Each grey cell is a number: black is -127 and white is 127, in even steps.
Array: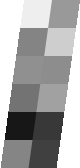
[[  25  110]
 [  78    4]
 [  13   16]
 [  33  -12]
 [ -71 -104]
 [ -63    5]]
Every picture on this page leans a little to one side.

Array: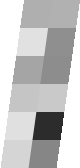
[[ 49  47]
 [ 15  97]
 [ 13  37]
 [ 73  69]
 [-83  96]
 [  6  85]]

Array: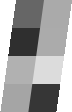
[[ 42 -25]
 [ 43 -80]
 [ 92  49]
 [-73  37]]

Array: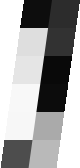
[[ -83 -114]
 [ -77   94]
 [-118  101]
 [-115  120]
 [  42  119]
 [  57  -50]]

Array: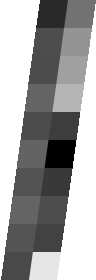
[[ -13  -86]
 [  20  -50]
 [  32  -51]
 [  53  -27]
 [ -66  -51]
 [-126  -28]
 [ -70  -44]
 [ -50  -27]
 [ -61  -43]
 [ 101  -54]]

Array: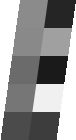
[[ -90   11]
 [  32    9]
 [-101  -20]
 [ 112   -9]
 [ -66  -52]]

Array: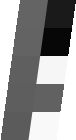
[[-101  -27]
 [-120  -28]
 [ 118  -32]
 [ -30  -33]
 [ 121  -36]]

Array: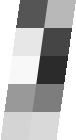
[[ 56 -42]
 [-58 103]
 [-84 120]
 [ -2  25]
 [ 89  84]]

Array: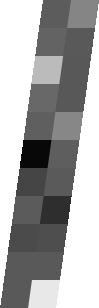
[[   5  -35]
 [ -38  -28]
 [ -39   59]
 [ -39  -23]
 [   7  -32]
 [ -33 -119]
 [ -37  -58]
 [ -81  -36]
 [ -49  -52]
 [ -38  -38]
 [ 104  -38]]
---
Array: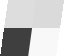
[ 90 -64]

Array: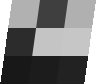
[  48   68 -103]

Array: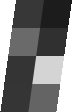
[-99 -21]

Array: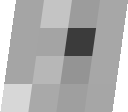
[ 39 -68  55  87]

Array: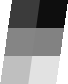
[-113    5]

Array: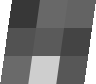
[-28 -37 -21]

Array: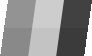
[-62  67]
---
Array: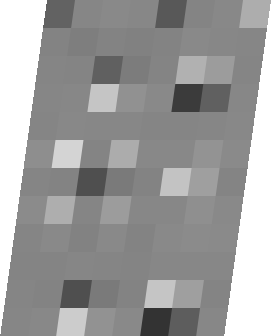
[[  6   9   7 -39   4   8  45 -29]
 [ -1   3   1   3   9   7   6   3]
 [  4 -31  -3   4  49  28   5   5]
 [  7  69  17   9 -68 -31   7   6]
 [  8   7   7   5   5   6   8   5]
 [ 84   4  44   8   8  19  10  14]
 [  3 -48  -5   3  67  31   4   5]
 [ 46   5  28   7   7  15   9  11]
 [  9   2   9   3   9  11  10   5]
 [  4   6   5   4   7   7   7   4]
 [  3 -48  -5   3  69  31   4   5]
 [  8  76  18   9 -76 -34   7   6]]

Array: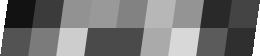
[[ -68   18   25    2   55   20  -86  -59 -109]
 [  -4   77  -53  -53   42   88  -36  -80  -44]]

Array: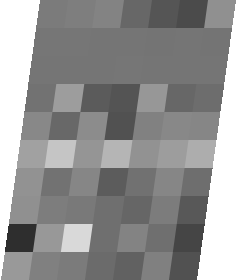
[[ -1   3 -24 -42 -52  16  -4]
 [ -9 -10 -10 -11 -10 -11  -9]
 [-10 -10  -9 -10 -10 -10 -10]
 [ 29 -36 -43  23 -24 -18 -13]
 [-23  12 -46   1   8   6   8]
 [ 69  21  53  18  29  45  33]
 [-13   6 -35 -14   6 -17  18]
 [ -2  -6 -16 -25  -3 -39  16]
 [ 24  89 -16   3 -16 -58 -81]
 [  0  -4 -20 -30   0 -46  25]]

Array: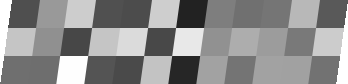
[[ 25  77 -47 -51  78 -93  -1 -15 -10  56 -38 -48]
 [ 16 -56  69  91 -55 104  17  45  28  -6  76  69]
 [-17 126 -43 -53  67 -89  34 -11  34  33 -13 -16]]

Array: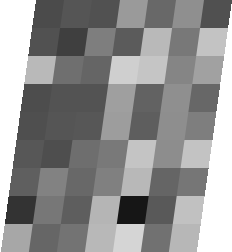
[[ -42  -46   26  -23   15  -47  -52]
 [ -64   -1  -36   57   -7   67  -46]
 [ -16  -26   79   69    5   33   57]
 [ -44  -44   31  -29   15  -24  -50]
 [ -42  -40   29  -33   14   -1  -48]
 [ -49  -17   -6   68   13   67  -40]
 [   2  -23    0   56  -26   -9  -32]
 [  -8  -33   53 -105  -38   65  -76]
 [ -25  -12   56   85  -14   55   39]]

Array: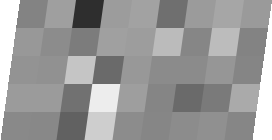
[[ 31 -81  28  34 -16  27  38  26   3]
 [ 12  -3  32  29  59   6  60   3  24]
 [ 17  69 -21  24  11  11  22   5  19]
 [ 27 -14 109  30   5 -21  -5  42  27]
 [  8 -30  78  12   6  12  16   6   9]]

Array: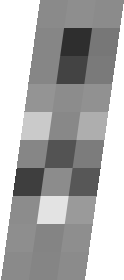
[[ 14  11  10]
 [-81  -8   6]
 [-60  -5   6]
 [ 12  17  20]
 [  8  46  74]
 [-44  -3   6]
 [ 12 -40 -65]
 [ 99  26  12]
 [  4  14  14]
 [  5  11  10]]
